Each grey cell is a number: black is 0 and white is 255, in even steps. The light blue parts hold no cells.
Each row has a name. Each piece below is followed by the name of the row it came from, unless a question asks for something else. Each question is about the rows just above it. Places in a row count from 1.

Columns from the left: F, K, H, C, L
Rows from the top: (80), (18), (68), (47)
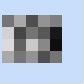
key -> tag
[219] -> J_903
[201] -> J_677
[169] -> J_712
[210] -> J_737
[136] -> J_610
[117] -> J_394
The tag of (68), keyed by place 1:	J_903
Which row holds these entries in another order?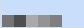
(80)
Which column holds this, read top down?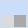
F
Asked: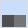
(47)
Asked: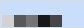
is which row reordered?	(18)
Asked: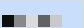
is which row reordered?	(68)
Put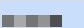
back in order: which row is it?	(47)

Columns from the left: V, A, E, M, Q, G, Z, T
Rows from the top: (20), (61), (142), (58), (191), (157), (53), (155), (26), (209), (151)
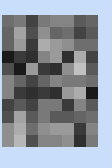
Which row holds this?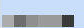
(209)
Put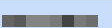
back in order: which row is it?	(20)
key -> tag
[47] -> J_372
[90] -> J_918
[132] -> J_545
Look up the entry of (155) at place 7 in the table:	J_545
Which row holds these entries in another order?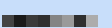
(58)
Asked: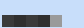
(53)

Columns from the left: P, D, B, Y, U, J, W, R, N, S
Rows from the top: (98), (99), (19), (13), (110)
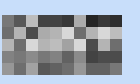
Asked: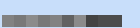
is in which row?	(13)
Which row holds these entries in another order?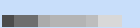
(99)

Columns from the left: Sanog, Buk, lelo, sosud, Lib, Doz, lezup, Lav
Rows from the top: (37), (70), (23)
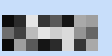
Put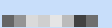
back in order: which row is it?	(70)
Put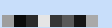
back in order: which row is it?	(37)

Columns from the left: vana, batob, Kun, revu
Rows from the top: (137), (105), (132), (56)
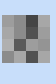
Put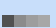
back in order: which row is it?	(105)
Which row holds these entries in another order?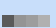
(132)
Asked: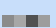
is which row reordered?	(105)
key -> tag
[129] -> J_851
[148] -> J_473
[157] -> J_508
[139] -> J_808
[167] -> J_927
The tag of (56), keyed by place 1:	J_808
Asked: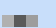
(132)

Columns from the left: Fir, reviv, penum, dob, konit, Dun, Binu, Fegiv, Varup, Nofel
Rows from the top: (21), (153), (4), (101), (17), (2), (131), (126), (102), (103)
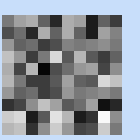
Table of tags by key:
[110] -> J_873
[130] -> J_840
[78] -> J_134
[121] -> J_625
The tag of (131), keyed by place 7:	J_625
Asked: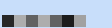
(153)
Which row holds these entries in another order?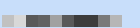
(2)
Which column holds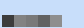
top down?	Nofel
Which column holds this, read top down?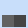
reviv

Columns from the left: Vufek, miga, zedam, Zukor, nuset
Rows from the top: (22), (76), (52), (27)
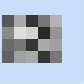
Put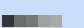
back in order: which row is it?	(52)
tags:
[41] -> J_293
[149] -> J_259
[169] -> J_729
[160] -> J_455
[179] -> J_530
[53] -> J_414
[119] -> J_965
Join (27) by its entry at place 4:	J_414
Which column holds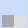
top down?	miga
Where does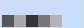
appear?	(22)

